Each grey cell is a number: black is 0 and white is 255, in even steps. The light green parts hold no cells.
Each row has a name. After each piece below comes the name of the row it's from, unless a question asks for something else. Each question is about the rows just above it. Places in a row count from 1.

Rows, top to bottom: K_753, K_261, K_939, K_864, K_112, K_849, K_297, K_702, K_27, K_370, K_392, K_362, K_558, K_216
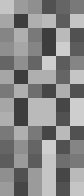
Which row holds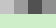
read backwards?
K_558
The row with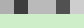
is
K_27
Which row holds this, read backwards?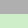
K_849
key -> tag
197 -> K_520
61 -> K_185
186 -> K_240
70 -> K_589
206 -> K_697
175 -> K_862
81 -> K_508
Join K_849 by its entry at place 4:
K_862

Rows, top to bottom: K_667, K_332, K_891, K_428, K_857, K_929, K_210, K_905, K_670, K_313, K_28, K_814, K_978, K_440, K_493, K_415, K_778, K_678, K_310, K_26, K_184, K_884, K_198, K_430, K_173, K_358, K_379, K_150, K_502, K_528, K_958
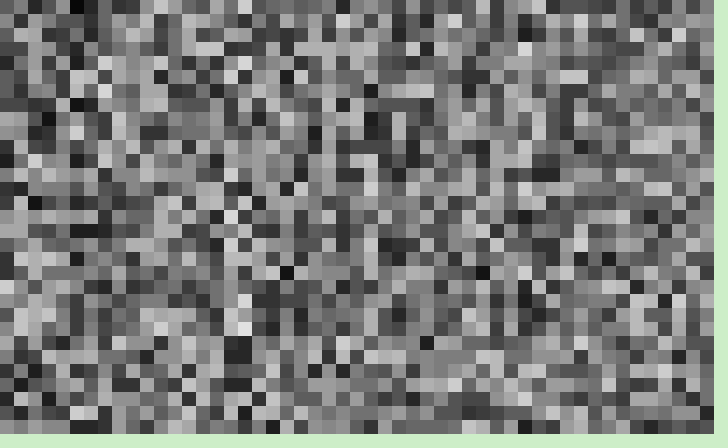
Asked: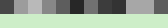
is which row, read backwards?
K_210
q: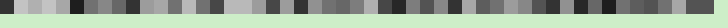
K_310
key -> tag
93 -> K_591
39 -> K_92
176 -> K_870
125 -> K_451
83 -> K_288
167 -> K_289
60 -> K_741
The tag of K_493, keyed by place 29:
K_451
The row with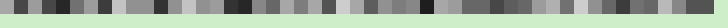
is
K_173
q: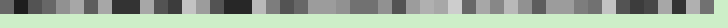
K_150

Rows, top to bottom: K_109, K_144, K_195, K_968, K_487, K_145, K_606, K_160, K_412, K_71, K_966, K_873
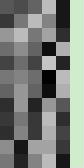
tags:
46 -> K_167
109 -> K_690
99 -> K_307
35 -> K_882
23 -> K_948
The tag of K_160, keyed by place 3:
K_882
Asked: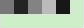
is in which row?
K_873
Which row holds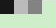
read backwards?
K_873
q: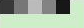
K_144
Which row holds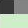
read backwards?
K_71
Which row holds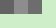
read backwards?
K_968

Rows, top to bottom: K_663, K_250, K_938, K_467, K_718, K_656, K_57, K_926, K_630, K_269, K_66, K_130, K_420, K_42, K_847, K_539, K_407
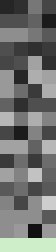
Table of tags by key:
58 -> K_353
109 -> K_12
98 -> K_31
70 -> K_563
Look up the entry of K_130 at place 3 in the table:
K_353
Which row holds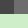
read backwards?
K_42
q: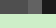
K_250
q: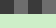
K_130
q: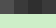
K_467

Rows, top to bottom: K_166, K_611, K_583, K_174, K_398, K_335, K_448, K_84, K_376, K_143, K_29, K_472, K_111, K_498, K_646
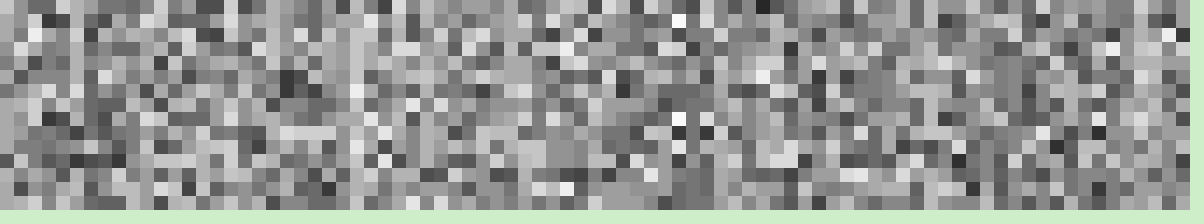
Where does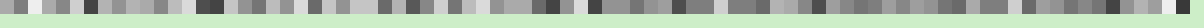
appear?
K_583
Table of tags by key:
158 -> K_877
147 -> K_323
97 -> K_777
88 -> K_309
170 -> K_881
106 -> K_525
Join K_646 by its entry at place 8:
K_777
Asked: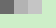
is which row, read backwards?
K_472

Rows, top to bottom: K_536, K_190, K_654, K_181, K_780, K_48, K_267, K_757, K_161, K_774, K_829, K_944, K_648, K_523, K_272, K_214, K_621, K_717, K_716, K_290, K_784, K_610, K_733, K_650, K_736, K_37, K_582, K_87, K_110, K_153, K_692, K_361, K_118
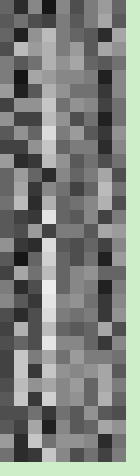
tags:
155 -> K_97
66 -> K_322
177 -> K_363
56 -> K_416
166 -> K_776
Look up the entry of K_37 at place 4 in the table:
K_776
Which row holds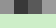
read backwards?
K_774
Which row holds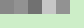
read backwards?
K_757
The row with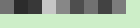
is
K_118
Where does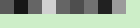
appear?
K_716
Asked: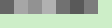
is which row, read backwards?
K_780

